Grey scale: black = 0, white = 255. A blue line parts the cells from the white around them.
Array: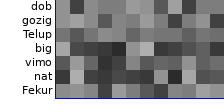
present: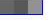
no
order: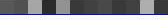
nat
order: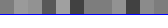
dob
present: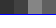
no
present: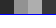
yes
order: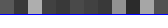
nat
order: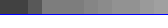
gozig

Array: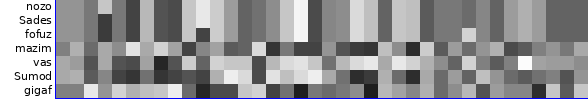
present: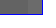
no
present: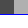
no

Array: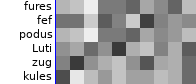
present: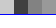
yes
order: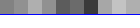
Luti
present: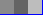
yes
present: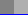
yes
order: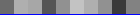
zug
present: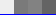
no

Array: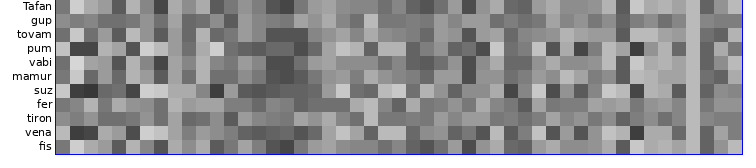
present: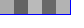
no
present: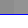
yes

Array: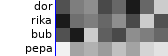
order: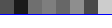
rika
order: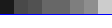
dor
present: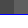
no
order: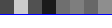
rika
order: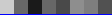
dor
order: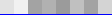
pepa
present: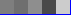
no

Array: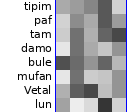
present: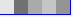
yes
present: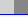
no
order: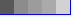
paf

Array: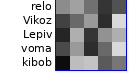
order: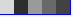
Vikoz
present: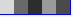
no
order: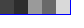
Vikoz

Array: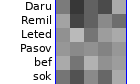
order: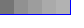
bef
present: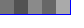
yes
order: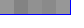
Pasov
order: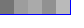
Leted
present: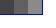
yes

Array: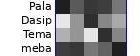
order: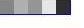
Tema
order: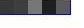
Pala
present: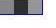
no
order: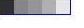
Tema
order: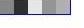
Tema
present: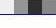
no
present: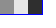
no

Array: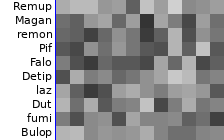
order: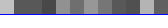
Pif
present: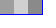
yes
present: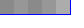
no

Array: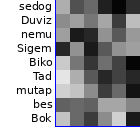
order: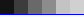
mutap
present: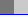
no
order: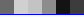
mutap
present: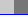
yes
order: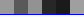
nemu
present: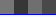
no

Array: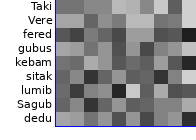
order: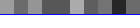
kebam
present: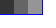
yes

